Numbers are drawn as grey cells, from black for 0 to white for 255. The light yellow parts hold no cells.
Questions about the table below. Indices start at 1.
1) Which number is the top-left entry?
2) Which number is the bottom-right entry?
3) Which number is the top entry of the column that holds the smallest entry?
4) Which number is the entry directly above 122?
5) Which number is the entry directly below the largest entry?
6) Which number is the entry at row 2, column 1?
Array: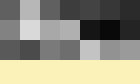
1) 96
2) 154
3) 55
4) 168
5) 75
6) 130

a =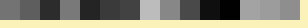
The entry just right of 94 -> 44
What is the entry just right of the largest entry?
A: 135
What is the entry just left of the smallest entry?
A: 15

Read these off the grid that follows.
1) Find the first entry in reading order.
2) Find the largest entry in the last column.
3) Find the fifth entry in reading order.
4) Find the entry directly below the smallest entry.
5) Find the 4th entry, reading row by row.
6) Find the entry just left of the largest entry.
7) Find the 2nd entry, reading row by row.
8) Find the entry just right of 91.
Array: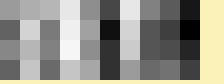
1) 155
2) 63
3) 142
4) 37
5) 231
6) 129
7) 174
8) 23

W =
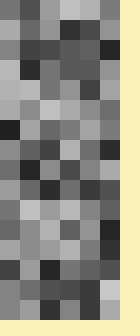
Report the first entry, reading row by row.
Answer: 117
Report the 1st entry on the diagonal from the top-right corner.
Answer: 123
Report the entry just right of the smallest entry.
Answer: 163
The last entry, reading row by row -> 170
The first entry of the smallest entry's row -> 32
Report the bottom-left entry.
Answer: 131
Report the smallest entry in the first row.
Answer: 81
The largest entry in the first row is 191
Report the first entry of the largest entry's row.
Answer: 131
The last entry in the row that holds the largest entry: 199
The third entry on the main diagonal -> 75
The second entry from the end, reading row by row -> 59
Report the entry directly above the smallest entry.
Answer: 170
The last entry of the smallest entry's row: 123
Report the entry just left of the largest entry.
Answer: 59
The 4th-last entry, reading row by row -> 51
